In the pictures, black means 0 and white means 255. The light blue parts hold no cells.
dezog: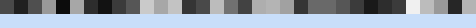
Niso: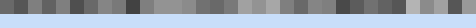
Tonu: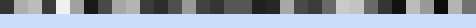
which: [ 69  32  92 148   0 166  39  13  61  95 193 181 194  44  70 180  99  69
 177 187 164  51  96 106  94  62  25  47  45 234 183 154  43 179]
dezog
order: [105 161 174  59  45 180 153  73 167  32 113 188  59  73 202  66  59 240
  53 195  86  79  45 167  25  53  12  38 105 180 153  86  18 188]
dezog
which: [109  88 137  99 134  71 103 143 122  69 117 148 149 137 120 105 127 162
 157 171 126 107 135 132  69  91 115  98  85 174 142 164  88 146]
Niso

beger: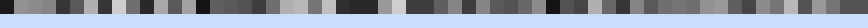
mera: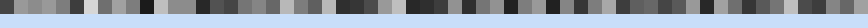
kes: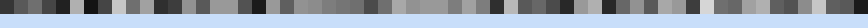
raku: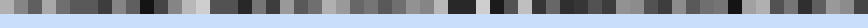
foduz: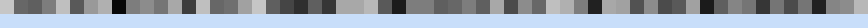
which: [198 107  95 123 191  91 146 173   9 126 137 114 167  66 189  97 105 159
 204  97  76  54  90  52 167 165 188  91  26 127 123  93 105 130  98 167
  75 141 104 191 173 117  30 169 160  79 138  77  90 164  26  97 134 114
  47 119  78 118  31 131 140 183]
foduz
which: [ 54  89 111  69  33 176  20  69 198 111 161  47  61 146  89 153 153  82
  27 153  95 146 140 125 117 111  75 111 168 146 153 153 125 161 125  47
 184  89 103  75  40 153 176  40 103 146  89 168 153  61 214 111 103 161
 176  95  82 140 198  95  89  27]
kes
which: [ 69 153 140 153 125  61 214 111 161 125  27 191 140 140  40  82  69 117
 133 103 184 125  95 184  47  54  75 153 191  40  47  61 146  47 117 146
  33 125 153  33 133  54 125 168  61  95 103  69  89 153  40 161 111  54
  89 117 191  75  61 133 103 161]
mera
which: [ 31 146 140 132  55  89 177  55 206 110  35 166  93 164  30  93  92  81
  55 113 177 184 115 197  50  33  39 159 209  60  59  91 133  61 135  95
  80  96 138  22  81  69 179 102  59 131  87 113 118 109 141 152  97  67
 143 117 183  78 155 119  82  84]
beger
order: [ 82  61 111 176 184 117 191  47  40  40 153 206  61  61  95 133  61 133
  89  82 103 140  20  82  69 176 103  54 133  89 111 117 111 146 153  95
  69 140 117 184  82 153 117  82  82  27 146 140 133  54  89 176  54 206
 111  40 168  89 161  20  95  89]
beger
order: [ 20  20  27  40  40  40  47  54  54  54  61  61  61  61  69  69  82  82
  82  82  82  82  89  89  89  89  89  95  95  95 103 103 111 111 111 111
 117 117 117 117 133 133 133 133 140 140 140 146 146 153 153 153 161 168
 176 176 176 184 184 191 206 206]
beger

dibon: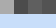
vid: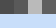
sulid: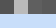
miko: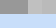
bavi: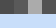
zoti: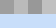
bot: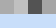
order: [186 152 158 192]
zoti
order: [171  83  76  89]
bavi
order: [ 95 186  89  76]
vid
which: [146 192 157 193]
zoti
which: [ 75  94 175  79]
bavi

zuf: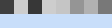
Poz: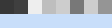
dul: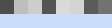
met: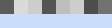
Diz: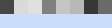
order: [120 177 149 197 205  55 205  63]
zuf
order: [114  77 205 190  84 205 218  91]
met
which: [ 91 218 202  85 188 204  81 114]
met
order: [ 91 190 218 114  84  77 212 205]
dul
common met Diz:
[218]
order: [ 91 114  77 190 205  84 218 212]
dul

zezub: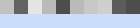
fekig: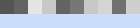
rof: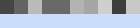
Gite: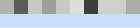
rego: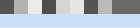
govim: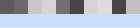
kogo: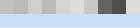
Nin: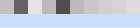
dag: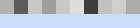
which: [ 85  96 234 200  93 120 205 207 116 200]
fekig
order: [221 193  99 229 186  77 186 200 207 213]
Nin
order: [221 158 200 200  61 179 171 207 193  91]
dag

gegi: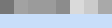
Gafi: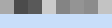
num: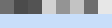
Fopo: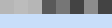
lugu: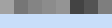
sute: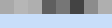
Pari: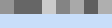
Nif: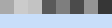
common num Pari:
[148]
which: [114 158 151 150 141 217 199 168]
gegi
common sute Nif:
[169]
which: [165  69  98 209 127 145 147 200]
Gafi
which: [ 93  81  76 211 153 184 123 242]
num
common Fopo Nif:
[89]

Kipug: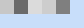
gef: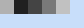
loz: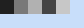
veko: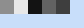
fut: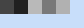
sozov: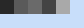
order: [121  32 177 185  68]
fut
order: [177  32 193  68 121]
gef

